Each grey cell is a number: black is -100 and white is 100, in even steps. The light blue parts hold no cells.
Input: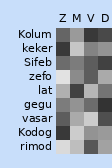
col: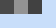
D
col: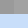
D
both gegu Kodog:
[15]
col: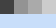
M
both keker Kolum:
[-55]
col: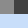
M

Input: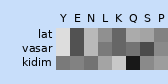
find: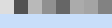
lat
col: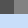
E
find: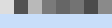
vasar
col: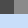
S

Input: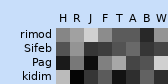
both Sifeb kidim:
[-58]
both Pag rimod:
[63]
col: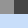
W
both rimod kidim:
[-29]
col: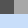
T
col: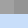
R

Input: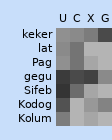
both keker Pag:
[13]
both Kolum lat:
[41]
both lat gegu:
[8]
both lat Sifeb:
[41]
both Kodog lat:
[41]
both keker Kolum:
[-3]

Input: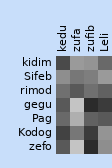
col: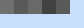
kedu
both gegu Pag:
[-30]
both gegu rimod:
[-30]
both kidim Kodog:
[16]
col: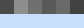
kedu
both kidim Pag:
[-18]
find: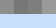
Sifeb

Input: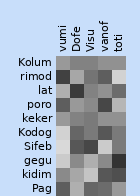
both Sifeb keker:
[-4]
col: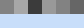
Dofe
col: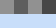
vanof

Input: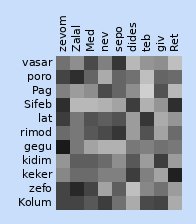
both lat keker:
[-52]
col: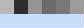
Ret

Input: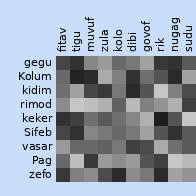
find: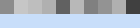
rimod
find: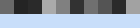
Kolum
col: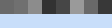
fitav
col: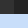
tigu
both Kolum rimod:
[0]
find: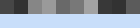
gegu

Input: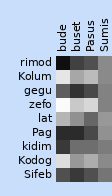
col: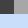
buset
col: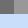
buset
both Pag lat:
[14]
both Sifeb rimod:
[-37]

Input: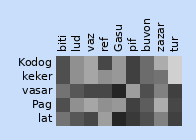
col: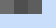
buvon
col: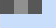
lud
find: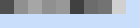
keker
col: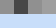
ref
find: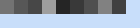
lat
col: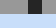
Gasu

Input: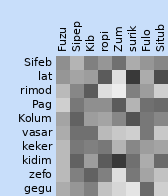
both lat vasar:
[35]
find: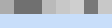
vasar
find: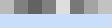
zefo
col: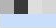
Zum
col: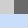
Situb
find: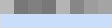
keker
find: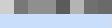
Pag

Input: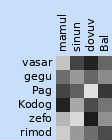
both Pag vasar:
[-47]
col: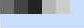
mamul
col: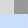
sinun
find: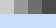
rimod

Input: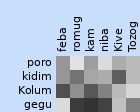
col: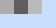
Kive
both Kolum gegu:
[2]
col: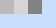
Tozog
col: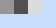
feba
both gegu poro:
[72]
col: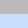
Tozog
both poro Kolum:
[46]

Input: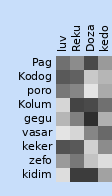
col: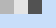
luv
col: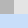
luv
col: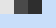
Doza

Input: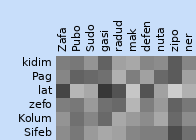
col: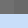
gasi
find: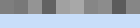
kidim
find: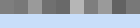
zefo

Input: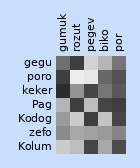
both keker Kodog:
[-46]
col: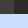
gumuk
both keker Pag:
[-46]
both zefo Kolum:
[32]
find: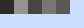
keker
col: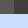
por
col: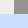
rozut

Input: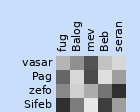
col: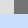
Beb
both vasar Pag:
[69]
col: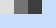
Beb
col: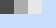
mev
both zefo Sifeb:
[-63]

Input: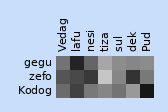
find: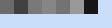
Kodog
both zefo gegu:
[5]
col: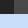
lafu

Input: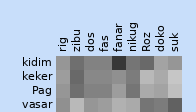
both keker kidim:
[-18]
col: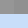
rig
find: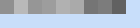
vasar

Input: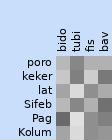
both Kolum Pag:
[12]
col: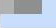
fis
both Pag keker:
[0]
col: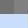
bav

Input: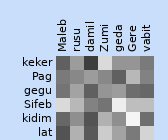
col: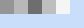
Gere
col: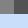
damil
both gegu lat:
[28]

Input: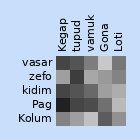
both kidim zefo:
[25]
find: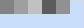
Kolum
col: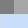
vamuk

